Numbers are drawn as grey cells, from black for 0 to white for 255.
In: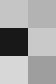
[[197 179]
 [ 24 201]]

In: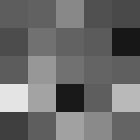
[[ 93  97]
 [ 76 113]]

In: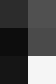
[[44 80]
 [13 74]]

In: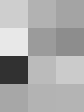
[[206 178]
 [232 155]]

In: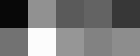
[[  8 145]
 [114 252]]

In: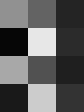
[[145  99]
 [  6 231]]
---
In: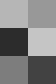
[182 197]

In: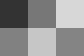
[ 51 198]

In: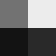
[114  41]

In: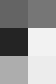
[100 242]

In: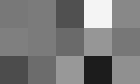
[120 123 152]

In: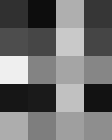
[ 48  70 165  18]
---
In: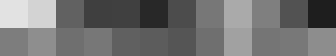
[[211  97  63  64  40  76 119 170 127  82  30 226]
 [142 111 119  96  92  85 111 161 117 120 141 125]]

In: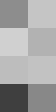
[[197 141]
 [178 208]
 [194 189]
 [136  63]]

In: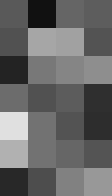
[[ 17 101  93  89]
 [166 161  83  81]
 [120 133 142  35]
 [ 81  92  47 108]
 [114  83  45 224]
 [114 102  84 177]
 [ 77 129 152  40]]

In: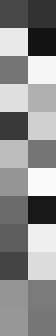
[[ 49  71]
 [ 19 233]
 [246 117]
 [176 223]
 [208  57]
 [117 188]
 [250 148]
 [ 23 107]
 [239  94]
 [220  68]
 [122 148]
 [119 151]]

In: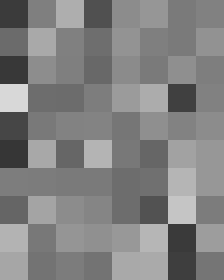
[[127 174  80 140 150 122 129  59]
 [169 128 110 147 127 122 146 107]
 [141 127 104 139 122 143 126  56]
 [109 108 125 155 172  64 129 216]
 [121 130 131 118 143 130 140  70]
 [168 102 180 120 102 162 151  54]
 [124 122 122 109 112 181 151 125]
 [164 140 133 109  82 197 124 101]
 [120 149 144 152 182  58 157 179]
 [115 124 115 169 170  62 117 166]]

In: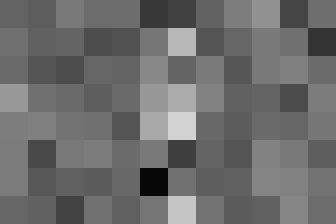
[[ 93 120 108 109  56  65  98 125 145  69 110  99]
 [ 97 100  77  81 117 183  84 102 121 111  51 112]
 [ 85  77 102  99 136 100 122  86 121 128 107 105]
 [112 106  94 106 151 171 130  96  99  75 124 152]
 [128 115 112  84 168 210 104  92 106 102 118 125]
 [ 72 120 124 107 121  62  99  84 130 120  94 123]
 [ 87  96  91 104   7 113  93  97 132 129 114 123]
 [ 97  66 113  96 117 197 114  91  97 134 108 102]]
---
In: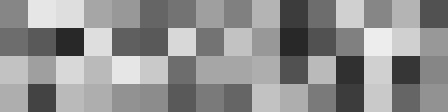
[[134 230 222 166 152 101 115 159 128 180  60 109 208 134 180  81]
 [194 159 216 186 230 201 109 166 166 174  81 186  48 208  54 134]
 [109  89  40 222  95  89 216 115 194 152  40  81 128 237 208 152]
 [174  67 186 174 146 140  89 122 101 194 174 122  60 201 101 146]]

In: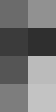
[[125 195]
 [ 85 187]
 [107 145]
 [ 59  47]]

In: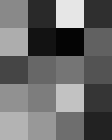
[[179 152 110  34]
 [145 125 194  53]
 [ 69 103 117  83]
 [137  41 230  47]
 [173  18   4  97]]

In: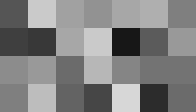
[[ 85 202 161 146 167 175 127]
 [127 189  99  70 215  44 107]
 [140 153 107 183 133 115 115]
 [ 63  56 167 202  23  91 153]]

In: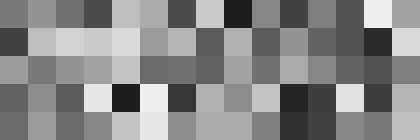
[[ 67 189 210 202 218 155 182  91 176  91 148  98  83  42 218]
 [106 155 106 134 196 231 140 170 170 127  49  67 134 121 189]
 [121 148 113  75 189 170  75 202  30 134  67 127  83 239 163]
 [ 98 140  91 231  30 239  55 176 140 196  36  61 224  61 182]
 [155 121 148 163 196 106 113  98 163 113 170 134  98  83 127]]

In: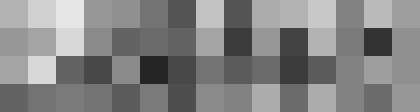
[[164 216  99  72 138  37  72 115  91 107  59  91 130 158 144]
 [178 208 230 151 144 115  84 194  84 172 178 200 130 186 158]
 [151 164 216 138  99 107  99 164  59 151  66 178 122  51 144]
 [ 99 115 122 115  91 122  78 138 130 172 107 172 130 107 151]]

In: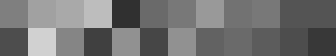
[[ 77 209 133  64 145  70 145  98 106  92  77  56]
 [127 161 169 189  48 106 120 153 114 120  84  84]]

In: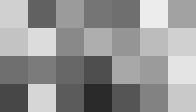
[[195 220 137 174 149 188 208]
 [ 71 214  91  42  85 130 201]
 [111 123 103  78 168 155 228]
 [208  97 155 117 111 236 162]]

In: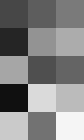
[[ 16 218 187]
 [ 37 147 172]
 [202 114 245]
 [ 71  93 122]
 [166  79 100]]
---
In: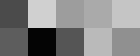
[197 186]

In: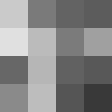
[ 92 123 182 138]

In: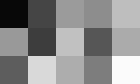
[190  86 173]

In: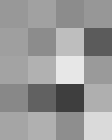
[151 190 177 136]

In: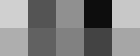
[200  67]

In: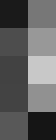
[119  77]

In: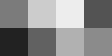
[ 83 177]
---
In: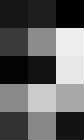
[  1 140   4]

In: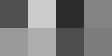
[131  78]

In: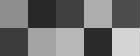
[76 43]

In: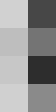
[ 71 190]

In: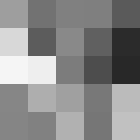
[ 90  96 124 174 133]

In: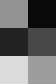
[ 9 35]

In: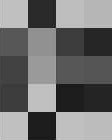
[183  60 155  60]

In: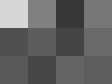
[119  68  70]

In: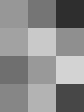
[ 46 201 111]
